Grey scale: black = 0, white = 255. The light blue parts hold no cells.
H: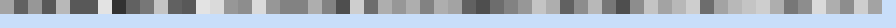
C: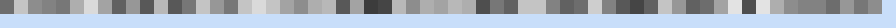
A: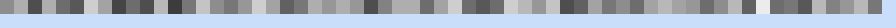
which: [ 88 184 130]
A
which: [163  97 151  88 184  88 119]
C
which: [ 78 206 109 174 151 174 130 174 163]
H
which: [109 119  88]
A
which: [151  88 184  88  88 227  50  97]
H

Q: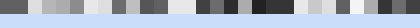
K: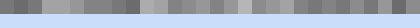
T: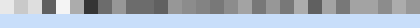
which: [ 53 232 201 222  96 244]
Q
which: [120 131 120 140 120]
K
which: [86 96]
Q
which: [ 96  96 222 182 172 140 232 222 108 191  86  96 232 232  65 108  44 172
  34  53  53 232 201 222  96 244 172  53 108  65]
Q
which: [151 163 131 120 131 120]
K
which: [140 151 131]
K
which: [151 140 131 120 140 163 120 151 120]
T

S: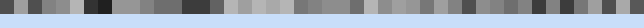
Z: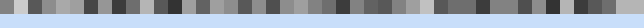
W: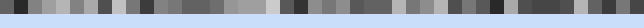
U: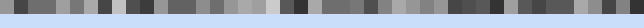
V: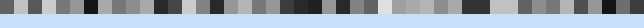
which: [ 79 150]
V
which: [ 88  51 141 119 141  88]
W
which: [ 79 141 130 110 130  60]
S
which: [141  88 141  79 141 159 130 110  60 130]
Z
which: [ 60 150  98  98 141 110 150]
U

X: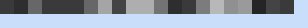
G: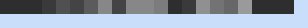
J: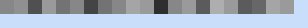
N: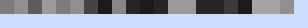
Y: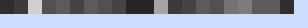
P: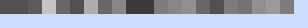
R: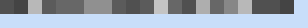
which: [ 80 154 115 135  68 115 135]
J
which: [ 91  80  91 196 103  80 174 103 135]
R

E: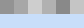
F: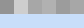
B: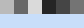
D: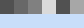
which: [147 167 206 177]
E
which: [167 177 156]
F

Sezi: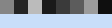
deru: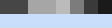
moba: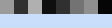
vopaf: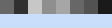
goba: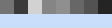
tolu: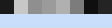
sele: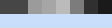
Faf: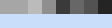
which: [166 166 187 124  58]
deru
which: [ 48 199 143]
vopaf
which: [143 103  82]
goba
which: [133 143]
goba

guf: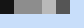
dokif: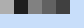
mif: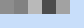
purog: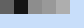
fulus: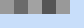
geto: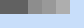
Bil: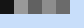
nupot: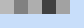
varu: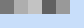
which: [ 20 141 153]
purog
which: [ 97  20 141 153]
purog
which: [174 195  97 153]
varu
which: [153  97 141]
Bil
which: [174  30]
dokif
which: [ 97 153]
varu
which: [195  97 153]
varu

